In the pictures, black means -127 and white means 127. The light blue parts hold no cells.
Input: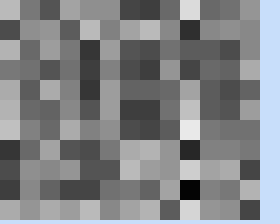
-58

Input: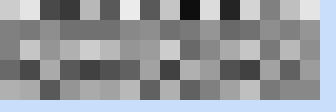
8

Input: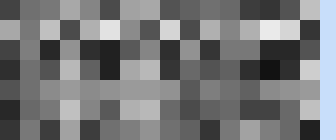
-94

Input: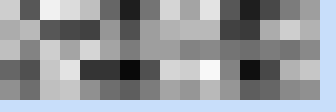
16

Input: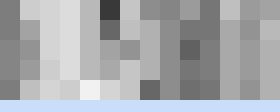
49

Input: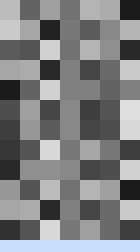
-65
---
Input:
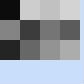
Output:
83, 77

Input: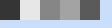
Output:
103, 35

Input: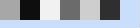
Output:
113, 78

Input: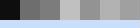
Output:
64, 50

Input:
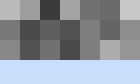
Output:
72, 58

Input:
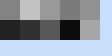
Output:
66, 38

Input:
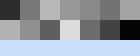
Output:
92, 56

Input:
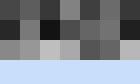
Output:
62, 55

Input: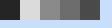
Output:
91, 10

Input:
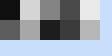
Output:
106, 85
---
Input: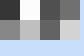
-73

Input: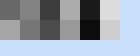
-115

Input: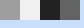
-93

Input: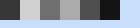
-107

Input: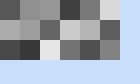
-71

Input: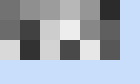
-84

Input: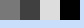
-126

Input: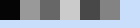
-122
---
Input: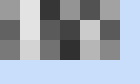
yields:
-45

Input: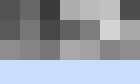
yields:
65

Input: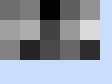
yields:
-32

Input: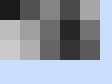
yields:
-53

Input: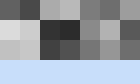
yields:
-17

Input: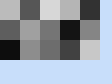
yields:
53

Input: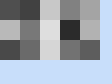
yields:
1
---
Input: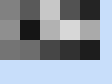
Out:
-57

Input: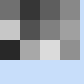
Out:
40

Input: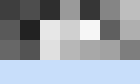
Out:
40

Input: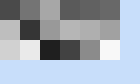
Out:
-61

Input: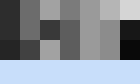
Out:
26

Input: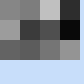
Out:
-35

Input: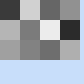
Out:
2
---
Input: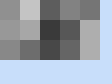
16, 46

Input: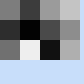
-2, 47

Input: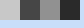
72, -85

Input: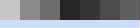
72, -31

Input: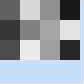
-30, -88

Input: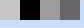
70, -25

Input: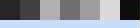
-89, -112

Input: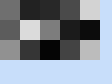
-16, 60

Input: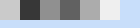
74, 111
